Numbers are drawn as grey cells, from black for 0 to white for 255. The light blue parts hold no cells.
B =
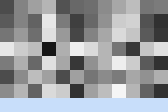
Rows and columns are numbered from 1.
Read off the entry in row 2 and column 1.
90
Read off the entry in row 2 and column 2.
131
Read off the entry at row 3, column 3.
110
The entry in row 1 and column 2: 131
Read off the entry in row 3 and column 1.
117
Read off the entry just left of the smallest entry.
189
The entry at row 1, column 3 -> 160
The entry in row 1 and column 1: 76
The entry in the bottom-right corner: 49
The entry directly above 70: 63
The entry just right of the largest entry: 181
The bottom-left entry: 139
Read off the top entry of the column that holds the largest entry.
167
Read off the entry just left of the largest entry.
189
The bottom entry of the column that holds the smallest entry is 218

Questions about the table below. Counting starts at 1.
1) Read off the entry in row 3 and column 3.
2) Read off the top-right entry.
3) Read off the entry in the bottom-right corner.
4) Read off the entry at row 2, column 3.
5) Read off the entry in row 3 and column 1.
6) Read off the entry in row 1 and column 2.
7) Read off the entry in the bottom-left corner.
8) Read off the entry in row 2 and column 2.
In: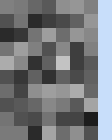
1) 116
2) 128
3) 81
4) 42
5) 42
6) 122
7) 122
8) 116

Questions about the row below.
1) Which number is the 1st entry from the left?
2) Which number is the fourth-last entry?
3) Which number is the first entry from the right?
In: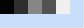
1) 3
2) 46
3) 240

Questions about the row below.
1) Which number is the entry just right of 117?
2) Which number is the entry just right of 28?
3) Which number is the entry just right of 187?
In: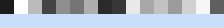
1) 174
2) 254
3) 68

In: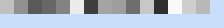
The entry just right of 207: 184
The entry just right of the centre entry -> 158
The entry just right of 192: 144

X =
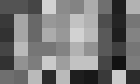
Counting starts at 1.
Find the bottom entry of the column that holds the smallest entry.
202
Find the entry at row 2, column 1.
57
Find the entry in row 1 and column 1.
83
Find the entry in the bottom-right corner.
43
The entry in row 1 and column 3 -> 69
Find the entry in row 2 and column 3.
104
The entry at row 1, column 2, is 83
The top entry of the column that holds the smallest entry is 30
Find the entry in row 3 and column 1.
50
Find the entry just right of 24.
57
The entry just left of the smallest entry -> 69
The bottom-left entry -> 111

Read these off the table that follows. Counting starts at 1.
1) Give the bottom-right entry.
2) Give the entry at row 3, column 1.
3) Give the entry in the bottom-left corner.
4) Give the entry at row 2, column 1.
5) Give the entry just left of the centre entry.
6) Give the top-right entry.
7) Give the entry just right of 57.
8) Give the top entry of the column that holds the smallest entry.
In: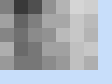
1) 174
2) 133
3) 153
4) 161
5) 139
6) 207
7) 79
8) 57
